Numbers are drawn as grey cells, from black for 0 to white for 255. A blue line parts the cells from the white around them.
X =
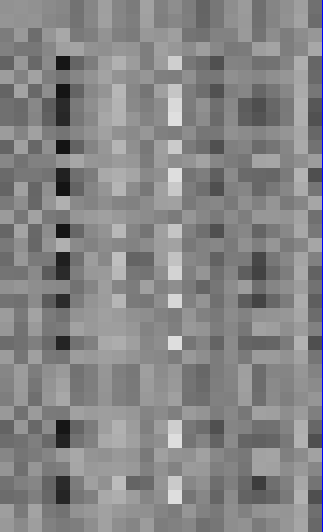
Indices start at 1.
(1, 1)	146
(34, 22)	153
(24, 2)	114
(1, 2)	148
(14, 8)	149
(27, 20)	133
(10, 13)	125
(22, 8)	156
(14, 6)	100
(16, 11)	140
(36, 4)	103
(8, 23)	87
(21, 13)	142
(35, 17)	127
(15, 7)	131
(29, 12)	147
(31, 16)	80
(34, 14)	155
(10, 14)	141
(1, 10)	123
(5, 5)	22
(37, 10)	146
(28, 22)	147
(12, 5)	149
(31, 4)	140
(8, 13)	217
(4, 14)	140
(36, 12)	144
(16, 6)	150
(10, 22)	167
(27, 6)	114
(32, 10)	160
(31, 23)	103
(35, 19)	61
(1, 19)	111
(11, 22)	170
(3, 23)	151
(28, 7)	126
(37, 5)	114

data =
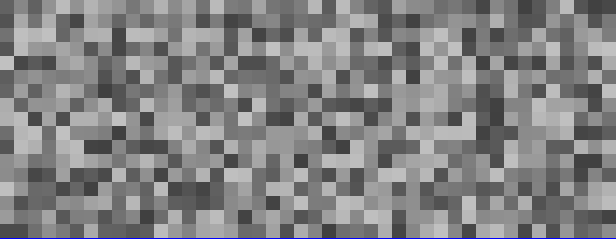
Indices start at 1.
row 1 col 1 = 98
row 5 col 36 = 165
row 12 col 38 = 154
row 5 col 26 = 105
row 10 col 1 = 110
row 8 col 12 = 139
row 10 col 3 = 190
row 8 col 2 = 101
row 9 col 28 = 134
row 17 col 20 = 162
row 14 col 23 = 125
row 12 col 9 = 118
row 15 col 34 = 192
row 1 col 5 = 187
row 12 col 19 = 166
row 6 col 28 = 94
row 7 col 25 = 119
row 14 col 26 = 84
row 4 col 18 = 176
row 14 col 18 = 163
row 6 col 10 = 80
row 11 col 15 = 134
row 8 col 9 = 84
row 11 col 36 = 89
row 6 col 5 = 124
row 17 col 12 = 188
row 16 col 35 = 137
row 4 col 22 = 186
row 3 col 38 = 100
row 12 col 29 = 151
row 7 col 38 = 120
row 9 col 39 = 184
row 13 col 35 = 146
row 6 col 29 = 184
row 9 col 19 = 142
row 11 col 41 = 91
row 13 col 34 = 123
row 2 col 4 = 174
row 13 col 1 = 140
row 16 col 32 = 174

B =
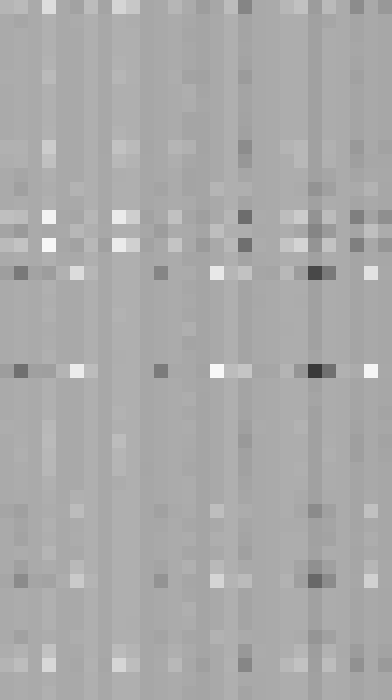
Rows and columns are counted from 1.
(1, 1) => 181
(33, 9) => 181
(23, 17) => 175
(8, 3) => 170
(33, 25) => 171
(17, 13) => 171
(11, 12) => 169
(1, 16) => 167
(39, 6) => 172
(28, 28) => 167
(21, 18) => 164
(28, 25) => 171
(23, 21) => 173
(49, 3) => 170
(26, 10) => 175
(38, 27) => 169
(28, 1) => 170
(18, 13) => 196
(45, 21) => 173
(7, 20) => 170
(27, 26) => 171
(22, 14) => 169
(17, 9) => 175
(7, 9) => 175
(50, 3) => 170
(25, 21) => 173
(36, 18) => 166
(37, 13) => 169
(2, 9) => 175
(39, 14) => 172
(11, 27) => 169
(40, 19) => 169
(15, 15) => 165
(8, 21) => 173
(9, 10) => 175
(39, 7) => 175
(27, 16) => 248
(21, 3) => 170
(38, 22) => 171

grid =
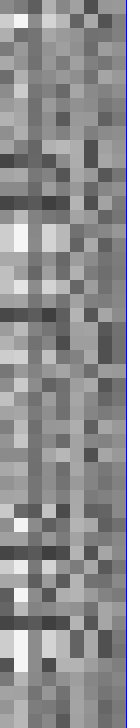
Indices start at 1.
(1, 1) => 138
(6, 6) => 143
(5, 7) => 128
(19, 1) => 169
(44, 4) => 136
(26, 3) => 121
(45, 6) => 180
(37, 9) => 137
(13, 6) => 168
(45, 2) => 81
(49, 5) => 145
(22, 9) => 135
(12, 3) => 103
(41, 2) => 236
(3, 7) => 113
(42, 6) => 180
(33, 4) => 166
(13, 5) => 85
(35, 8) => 115
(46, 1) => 205
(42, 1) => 167
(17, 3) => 136
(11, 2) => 129
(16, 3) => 130
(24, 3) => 131
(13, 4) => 131
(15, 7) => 79
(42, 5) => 91
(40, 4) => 63
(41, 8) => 89
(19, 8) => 115
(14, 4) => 157
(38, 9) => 112
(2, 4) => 212
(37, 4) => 194
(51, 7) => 148
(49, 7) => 134
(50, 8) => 117
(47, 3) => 140

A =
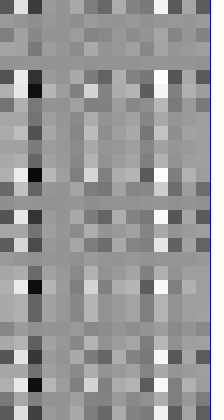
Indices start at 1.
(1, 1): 87
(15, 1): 143
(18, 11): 127
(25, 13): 145
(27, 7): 173
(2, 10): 152
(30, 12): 240
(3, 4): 147
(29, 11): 144
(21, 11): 92
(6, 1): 83
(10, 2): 189
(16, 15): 90
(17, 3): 115
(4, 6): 140
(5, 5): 147
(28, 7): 212
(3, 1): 127
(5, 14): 148
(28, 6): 127
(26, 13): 88
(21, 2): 234
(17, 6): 139
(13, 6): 127
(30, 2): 223
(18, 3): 75
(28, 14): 177
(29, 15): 125
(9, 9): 153
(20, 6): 137
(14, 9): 162
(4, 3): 122
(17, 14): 154
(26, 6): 169
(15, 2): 149
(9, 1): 166
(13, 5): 158
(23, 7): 180
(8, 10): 136
